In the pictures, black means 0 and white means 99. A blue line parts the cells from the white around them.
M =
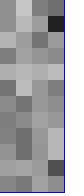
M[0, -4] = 56
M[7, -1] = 59
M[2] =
[70, 61, 45, 60]
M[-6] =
[54, 45, 59, 55]
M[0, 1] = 77
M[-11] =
[56, 72, 61, 13]
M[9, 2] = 58
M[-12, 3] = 43
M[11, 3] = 55
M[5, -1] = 49
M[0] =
[56, 77, 49, 43]
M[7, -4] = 49
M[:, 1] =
[77, 72, 61, 63, 71, 73, 45, 54, 43, 43, 64, 47]
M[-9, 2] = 58

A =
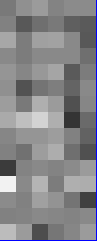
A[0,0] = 47
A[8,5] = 38
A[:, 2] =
[60, 43, 62, 53, 59, 45, 68, 82, 58, 61, 53, 70, 62, 53, 30]
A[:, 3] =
[51, 47, 63, 53, 64, 49, 60, 68, 61, 67, 51, 48, 57, 52, 46]
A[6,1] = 47
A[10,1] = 51
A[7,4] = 20
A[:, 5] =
[54, 35, 34, 43, 48, 53, 52, 41, 38, 31, 60, 67, 25, 53, 60]
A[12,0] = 54
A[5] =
[56, 32, 45, 49, 39, 53]
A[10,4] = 54
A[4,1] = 52
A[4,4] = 35
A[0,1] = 56
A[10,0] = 23
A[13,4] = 51
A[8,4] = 50

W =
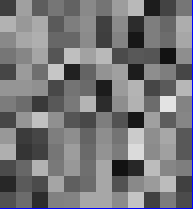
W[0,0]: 24
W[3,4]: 74
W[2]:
[53, 65, 68, 40, 40, 54, 24, 51, 9, 49, 42, 65]
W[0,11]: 46
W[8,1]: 23
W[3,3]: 33
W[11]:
[15, 35, 29, 64, 37, 42, 65, 32, 53, 60, 73, 25]
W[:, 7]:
[61, 54, 51, 29, 62, 60, 55, 32, 45, 48, 7, 32, 54]
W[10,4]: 59
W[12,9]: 25
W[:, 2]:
[36, 66, 68, 64, 43, 56, 22, 75, 27, 25, 69, 29, 17]
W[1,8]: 17
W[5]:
[58, 58, 56, 28, 45, 41, 11, 60, 70, 27, 35, 71]
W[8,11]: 34
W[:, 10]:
[26, 40, 42, 7, 49, 35, 88, 36, 65, 62, 52, 73, 48]
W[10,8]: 15
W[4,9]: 55
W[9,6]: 57
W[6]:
[48, 42, 22, 34, 47, 70, 17, 55, 69, 42, 88, 51]
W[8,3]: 49
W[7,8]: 9
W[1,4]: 49
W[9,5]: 41

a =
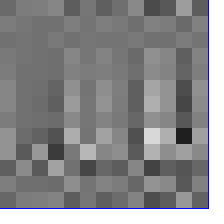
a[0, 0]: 41
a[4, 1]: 44
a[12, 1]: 48
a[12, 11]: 59
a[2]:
[44, 45, 44, 47, 44, 46, 45, 45, 47, 44, 44, 48, 45]
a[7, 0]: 48
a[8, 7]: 52
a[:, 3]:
[52, 44, 47, 43, 43, 39, 37, 42, 32, 23, 63, 42, 51]
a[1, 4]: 49
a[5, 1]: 44
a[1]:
[48, 46, 44, 44, 49, 45, 49, 47, 43, 50, 48, 41, 50]
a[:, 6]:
[37, 49, 45, 51, 49, 55, 57, 51, 63, 52, 40, 51, 37]
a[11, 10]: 53
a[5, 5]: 45
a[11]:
[49, 43, 43, 42, 55, 45, 51, 48, 40, 57, 53, 34, 50]
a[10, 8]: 52
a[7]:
[48, 44, 43, 42, 53, 46, 51, 47, 40, 56, 52, 34, 50]
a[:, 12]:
[36, 50, 45, 51, 49, 56, 54, 50, 62, 53, 40, 50, 38]
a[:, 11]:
[61, 41, 48, 37, 39, 30, 27, 34, 12, 62, 33, 34, 59]
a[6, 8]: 37
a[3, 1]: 45
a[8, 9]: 84
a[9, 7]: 55
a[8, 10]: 68

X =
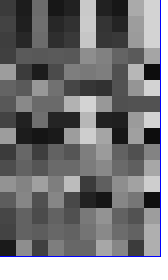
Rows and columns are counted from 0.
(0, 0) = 23
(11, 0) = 57
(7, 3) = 14
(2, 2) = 42
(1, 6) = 20
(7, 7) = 12
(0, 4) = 13
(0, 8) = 66
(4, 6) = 49
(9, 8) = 31
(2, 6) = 21
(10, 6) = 53
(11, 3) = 49
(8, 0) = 61
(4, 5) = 47
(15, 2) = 25
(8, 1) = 11
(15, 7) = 52
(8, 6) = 64
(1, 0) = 26
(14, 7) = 42
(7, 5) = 71
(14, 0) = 26
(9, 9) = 51
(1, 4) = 19
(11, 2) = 62
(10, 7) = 41
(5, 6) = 19
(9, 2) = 24
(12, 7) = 52
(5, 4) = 27
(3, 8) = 35
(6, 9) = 32
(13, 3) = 38
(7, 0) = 26
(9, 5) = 49
